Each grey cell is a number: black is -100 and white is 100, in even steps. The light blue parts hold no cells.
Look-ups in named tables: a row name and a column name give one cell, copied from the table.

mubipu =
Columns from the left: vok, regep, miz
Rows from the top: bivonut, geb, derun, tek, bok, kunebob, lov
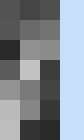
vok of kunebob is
47
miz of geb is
-10
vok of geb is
-33
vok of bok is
15
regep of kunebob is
5
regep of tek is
52
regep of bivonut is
-46
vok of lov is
48
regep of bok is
-4
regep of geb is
-17
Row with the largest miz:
derun

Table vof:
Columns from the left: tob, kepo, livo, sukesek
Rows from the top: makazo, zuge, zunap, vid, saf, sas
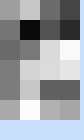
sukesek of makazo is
-46
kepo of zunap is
-6
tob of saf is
-2
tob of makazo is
24
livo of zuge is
-35
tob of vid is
-3
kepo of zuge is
-92
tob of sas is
33
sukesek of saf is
-25
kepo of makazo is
56
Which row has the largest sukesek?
zunap

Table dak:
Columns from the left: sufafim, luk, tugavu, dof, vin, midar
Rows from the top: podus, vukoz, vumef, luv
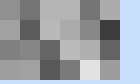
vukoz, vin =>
7
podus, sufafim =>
13
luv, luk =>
26
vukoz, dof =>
34
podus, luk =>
-9
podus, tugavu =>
42
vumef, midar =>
-22
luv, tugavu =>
-31

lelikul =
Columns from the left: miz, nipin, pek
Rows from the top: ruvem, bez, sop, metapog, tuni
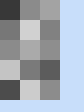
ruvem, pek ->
28
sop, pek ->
11
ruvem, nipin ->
9
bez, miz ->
-7
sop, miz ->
9
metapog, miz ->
54
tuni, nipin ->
60
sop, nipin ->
33
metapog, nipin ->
-4
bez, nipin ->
64
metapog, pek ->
-28
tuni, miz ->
-40
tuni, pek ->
10
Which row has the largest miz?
metapog

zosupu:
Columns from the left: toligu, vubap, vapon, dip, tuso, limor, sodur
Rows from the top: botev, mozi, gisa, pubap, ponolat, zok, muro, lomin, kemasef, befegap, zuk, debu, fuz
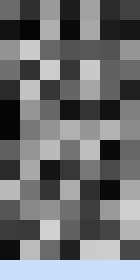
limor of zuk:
20
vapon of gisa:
-20
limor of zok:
-86
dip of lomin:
-10
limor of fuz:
61
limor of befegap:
-92
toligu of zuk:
-33
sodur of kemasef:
-11
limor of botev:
-67
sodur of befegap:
32
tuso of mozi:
32
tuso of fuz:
59
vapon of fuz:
-17
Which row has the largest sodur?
zuk

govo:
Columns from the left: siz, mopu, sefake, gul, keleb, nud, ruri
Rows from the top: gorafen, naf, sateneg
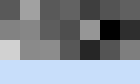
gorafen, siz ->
-30
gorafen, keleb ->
-51
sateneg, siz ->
64
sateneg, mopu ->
8
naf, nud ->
-99
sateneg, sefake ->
10
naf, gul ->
-39
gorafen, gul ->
-23
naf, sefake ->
-27
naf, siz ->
2
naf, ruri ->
-64
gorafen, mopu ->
26
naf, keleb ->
18
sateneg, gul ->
-32
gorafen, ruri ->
-25
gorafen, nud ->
-35
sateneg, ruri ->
-1
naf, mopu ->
5
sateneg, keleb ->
-70

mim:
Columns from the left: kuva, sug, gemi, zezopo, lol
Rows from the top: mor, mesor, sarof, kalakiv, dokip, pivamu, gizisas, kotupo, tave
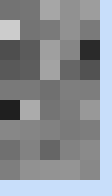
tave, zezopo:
16
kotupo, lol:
8
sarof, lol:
-67
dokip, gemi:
-12
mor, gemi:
30
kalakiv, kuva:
-30
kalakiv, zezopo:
-20
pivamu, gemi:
-9
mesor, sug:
-9
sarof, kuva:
-39
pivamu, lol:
19

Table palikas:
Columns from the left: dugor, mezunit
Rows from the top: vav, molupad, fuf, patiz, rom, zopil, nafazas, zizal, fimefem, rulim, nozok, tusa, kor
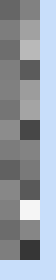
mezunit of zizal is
3
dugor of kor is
-1
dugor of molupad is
-2
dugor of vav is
-20
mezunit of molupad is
26
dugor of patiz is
-1
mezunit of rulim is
-30
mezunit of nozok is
92
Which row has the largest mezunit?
nozok

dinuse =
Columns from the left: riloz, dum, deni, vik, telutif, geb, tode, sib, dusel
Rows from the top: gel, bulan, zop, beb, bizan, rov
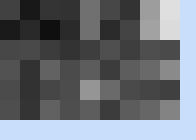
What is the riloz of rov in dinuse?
-39
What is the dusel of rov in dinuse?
3
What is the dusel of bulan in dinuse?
72
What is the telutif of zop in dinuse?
-51
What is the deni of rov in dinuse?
-24
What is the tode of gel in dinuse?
-60
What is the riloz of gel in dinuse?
-49
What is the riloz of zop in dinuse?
-44
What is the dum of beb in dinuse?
-61
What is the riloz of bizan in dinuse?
-41
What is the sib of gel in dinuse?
23
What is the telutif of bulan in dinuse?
-12
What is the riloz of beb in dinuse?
-36
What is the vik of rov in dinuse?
-39
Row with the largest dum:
zop

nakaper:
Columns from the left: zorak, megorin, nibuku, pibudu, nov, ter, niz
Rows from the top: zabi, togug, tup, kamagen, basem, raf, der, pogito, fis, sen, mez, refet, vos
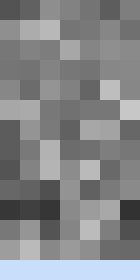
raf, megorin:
33
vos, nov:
11
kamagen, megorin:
-10
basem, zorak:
6
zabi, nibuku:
11
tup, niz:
8
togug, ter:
5
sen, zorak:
-19
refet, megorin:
17
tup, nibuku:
-2

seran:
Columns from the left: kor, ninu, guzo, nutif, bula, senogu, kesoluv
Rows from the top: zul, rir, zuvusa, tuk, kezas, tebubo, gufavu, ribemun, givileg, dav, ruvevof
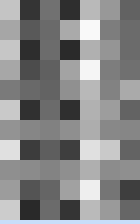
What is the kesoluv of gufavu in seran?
5
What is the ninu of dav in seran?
-34
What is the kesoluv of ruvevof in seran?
-20
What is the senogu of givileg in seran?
10
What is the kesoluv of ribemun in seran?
-22
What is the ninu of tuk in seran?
-40
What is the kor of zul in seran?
54
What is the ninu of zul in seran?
-59
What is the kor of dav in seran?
22
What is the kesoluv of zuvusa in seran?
-16
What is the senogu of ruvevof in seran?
21
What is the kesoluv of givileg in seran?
12
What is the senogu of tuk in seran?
-2
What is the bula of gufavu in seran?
36

